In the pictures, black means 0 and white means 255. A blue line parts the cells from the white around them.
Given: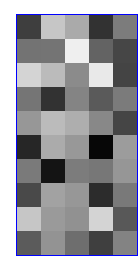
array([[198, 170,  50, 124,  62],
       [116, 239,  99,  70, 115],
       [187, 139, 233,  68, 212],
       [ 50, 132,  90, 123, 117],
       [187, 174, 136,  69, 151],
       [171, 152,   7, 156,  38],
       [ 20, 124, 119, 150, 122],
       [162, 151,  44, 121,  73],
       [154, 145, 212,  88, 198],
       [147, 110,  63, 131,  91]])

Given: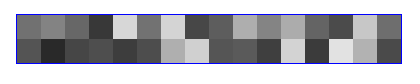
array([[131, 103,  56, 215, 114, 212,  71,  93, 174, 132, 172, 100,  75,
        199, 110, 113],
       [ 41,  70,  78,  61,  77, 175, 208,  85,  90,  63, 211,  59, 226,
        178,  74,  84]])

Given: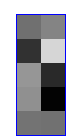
array([[132, 112],
       [214,  49],
       [ 41, 150],
       [  3, 144],
       [113, 115]])

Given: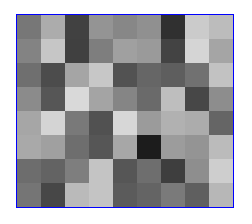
array([[172,  65, 148, 135, 144,  48, 203, 188, 119],
       [198,  64, 126, 160, 154,  67, 213, 165, 131],
       [ 76, 165, 199,  82, 102,  94, 113, 194, 111],
       [ 86, 217, 164, 133, 106, 190,  71, 141, 139],
       [212, 121,  81, 215, 155, 177, 172, 101, 166],
       [160, 110,  86, 167,  28, 156, 148, 187, 169],
       [ 99, 126, 196,  86, 110,  62, 142, 206, 109],
       [ 71, 186, 196,  91, 100, 122,  95, 183, 117]])

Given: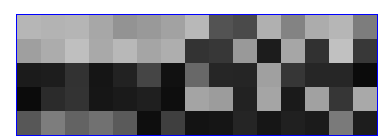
array([[179, 181, 167, 147, 153, 162, 184,  83,  74, 176, 131, 172, 182,
        125, 182],
       [172, 191, 169, 184, 165, 174,  51,  55, 153,  28, 166,  49, 193,
         56, 159],
       [ 29,  50,  21,  34,  69,  17, 104,  38,  37, 160,  54,  38,  38,
         11,  27],
       [ 43,  51,  22,  26,  31,  14, 164, 156,  34, 165,  26, 161,  54,
        169,  11],
       [125,  99, 113,  90,  14,  63,  19,  21,  37,  22,  32,  27, 122,
         29,  87]])

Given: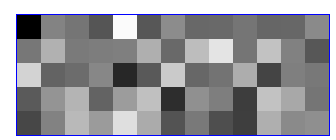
array([[131, 117,  85, 251,  87, 140, 104, 105, 117, 102, 103, 138,   0],
       [177, 122, 125, 127, 175, 105, 189, 228, 117, 194, 129,  87, 119],
       [ 99, 108, 135,  39,  89, 202, 103, 115, 173,  68, 127, 120, 211],
       [148, 180,  99, 156, 192,  45, 144, 126,  61, 194, 168, 117,  90],
       [130, 185, 155, 223, 171,  83, 121,  78,  62, 175, 138, 143,  71]])
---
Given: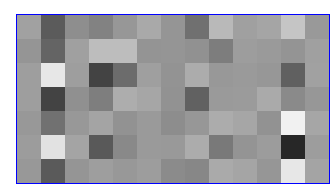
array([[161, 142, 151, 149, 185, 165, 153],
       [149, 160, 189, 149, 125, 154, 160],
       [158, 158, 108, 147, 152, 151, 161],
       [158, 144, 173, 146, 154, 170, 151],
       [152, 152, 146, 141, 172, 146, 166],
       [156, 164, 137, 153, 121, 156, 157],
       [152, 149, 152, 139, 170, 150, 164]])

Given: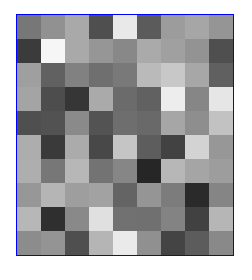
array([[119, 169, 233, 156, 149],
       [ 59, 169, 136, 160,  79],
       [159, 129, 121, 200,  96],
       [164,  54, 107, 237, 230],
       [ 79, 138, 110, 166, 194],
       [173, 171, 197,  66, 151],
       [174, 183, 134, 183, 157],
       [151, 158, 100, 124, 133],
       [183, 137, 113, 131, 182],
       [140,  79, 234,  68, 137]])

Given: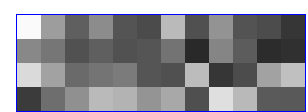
array([[250,  95,  84, 186, 147,  76],
       [136,  81,  81, 115, 133,  44],
       [218, 106, 123,  80,  54, 162],
       [ 59, 144, 179, 168, 223,  90]])

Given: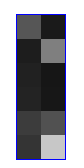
array([[86],
       [29],
       [33],
       [35],
       [60],
       [52]])

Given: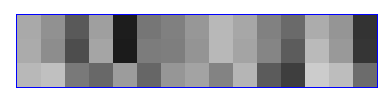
array([[169,  89,  29, 128, 184, 129, 172,  51],
       [171,  77,  27, 126, 184, 133, 186,  53],
       [184, 121, 156, 150, 131,  91, 204, 108]])

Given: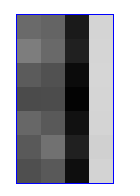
array([[106,  26],
       [125,  32],
       [ 91,  11],
       [ 75,   3],
       [103,  17],
       [ 89,  32],
       [ 79,  14]])
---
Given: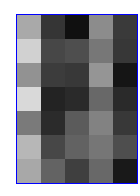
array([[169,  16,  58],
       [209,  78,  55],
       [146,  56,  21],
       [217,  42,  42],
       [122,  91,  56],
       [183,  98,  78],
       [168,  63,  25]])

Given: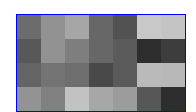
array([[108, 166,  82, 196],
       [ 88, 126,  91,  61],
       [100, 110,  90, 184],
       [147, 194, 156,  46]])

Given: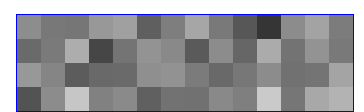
array([[141, 118, 160, 126, 121,  53, 163],
       [106, 173, 116, 137, 140, 171, 147],
       [152,  92, 106, 146, 105, 140, 116],
       [ 83, 198, 138, 114, 137, 202, 168]])

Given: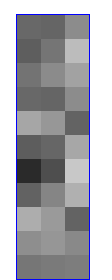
array([[104, 140],
       [ 94, 188],
       [115, 162],
       [104, 140],
       [166,  99],
       [ 93, 167],
       [ 42, 200],
       [ 98, 176],
       [173,  99],
       [142, 137],
       [118, 125]])

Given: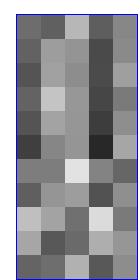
array([[109, 183, 135],
       [ 98, 148, 138],
       [ 84, 141, 159],
       [ 99, 151, 122],
       [ 84, 150, 142],
       [ 63, 149, 166],
       [125, 226, 102],
       [ 95, 157, 143],
       [191, 112, 122],
       [166, 106, 150],
       [100, 177, 141]])

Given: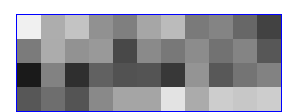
array([[240, 195, 127, 187, 132,  66],
       [123, 146,  72, 120, 114,  87],
       [ 26,  47,  82,  56,  88, 130],
       [ 87,  84, 165, 227, 205, 205]])

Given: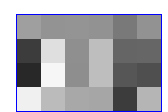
array([[159, 148, 121],
       [ 60, 143, 101],
       [ 40, 142,  86],
       [240, 168,  60]])

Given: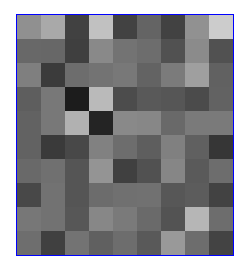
array([[144,  65,  66,  66, 204],
       [104,  63, 115,  81,  81],
       [127, 109, 120, 123,  97],
       [ 94,  28,  76,  86,  98],
       [ 98, 177, 137, 105, 122],
       [ 98,  72, 109, 128,  54],
       [105,  85,  64, 134, 109],
       [ 72,  85, 112,  87,  66],
       [119,  87, 122,  83, 109],
       [110, 115, 109, 153,  67]])
